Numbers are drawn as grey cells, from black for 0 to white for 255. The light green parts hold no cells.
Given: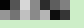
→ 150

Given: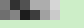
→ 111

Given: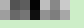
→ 158

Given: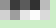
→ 209

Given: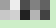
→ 200

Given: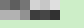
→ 178
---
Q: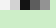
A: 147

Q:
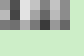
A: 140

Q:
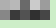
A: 156

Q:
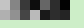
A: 2

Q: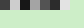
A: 227

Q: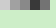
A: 115

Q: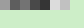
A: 193

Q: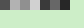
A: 39
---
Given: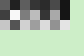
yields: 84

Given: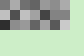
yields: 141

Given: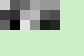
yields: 2

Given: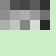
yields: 195

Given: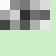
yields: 152

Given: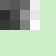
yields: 66

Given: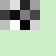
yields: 254

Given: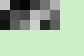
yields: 93

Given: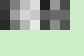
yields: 116

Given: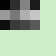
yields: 57
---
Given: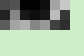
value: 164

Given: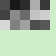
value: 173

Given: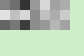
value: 162

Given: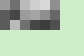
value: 216

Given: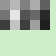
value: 171

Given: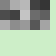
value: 65
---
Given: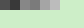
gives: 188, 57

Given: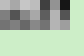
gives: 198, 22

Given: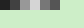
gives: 213, 34

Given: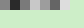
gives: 221, 42

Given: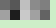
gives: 201, 29

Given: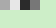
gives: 231, 43

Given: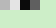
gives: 228, 11

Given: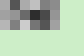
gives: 204, 45

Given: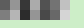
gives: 213, 44

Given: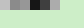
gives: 193, 22
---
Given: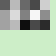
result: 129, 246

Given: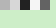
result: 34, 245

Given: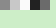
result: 250, 250

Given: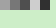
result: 79, 206

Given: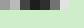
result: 29, 226

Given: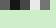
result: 70, 233

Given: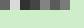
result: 69, 218
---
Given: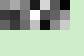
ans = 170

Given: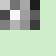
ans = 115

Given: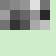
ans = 136

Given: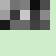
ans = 115

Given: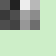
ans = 34

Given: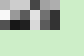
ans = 205

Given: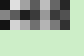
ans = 223
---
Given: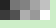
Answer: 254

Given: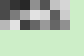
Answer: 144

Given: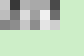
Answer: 207

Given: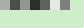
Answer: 126

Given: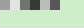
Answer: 87

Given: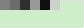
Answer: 206

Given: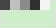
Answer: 244

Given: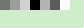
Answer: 251
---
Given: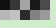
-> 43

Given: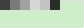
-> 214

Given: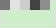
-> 205

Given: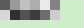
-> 60

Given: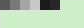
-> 200

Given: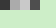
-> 171

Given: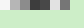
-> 72

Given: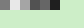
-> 82

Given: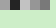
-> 194
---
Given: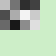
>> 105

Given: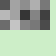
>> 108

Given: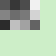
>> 43

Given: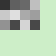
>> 146

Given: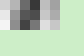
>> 244

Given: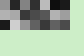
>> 26
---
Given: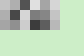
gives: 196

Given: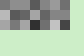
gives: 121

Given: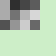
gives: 171

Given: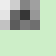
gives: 237

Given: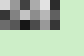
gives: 215

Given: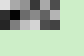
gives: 224

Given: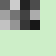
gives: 96

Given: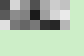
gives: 70

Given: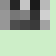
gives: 141
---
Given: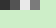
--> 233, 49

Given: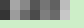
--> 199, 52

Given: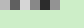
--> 214, 44

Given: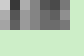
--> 205, 56

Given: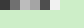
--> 241, 57

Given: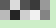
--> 241, 36

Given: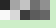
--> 249, 38

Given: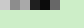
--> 202, 11

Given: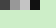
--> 196, 17
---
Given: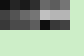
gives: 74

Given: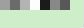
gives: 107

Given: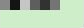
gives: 20

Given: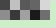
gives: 57

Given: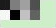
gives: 3

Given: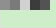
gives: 122

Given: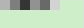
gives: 126

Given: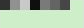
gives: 145
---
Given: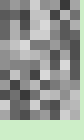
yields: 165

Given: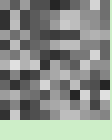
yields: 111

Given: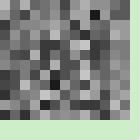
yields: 90

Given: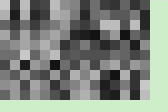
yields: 80

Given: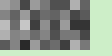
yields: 99
